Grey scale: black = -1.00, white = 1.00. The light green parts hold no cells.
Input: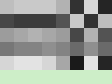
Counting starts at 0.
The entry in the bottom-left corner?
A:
0.68
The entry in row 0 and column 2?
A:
0.58
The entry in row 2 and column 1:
0.31
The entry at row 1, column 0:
-0.44
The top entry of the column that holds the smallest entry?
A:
-0.61
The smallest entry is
-0.80
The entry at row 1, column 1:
-0.53
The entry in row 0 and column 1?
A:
0.58
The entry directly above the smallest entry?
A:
-0.17
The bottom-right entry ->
-0.71
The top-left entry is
0.49
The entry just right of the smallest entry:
0.78

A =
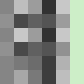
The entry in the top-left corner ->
0.04
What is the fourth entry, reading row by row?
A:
-0.61
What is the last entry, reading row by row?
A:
0.49
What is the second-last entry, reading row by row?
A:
-0.52
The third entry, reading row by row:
0.22
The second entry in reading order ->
0.49
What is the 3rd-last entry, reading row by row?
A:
-0.05
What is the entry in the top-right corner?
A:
0.57

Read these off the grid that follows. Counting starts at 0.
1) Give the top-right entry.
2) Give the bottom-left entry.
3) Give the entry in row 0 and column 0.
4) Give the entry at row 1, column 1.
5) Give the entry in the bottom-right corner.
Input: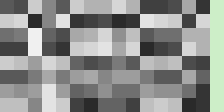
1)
-0.59
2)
0.50
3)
-0.30
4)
0.68
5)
-0.59

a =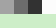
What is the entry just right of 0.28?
-0.15
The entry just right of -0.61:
0.98

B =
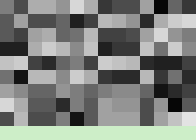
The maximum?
0.78
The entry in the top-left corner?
-0.02
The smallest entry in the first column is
-0.75
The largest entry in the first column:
0.69
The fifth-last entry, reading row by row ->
0.26
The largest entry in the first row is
0.69
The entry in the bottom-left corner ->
-0.40
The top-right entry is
-0.57
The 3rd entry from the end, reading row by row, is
0.26
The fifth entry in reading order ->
0.16
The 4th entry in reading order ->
0.36
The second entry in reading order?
-0.40
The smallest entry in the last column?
-0.67
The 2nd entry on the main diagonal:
0.26

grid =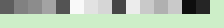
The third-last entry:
0.58
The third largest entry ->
0.77
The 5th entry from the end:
0.58

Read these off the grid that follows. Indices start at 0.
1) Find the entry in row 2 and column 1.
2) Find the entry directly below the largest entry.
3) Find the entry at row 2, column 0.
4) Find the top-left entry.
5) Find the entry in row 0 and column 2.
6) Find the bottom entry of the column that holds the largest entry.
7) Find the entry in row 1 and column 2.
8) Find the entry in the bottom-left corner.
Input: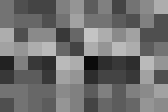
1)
-0.38
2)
0.36
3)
0.36
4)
-0.10
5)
-0.47
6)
-0.47
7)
-0.19
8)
-0.38
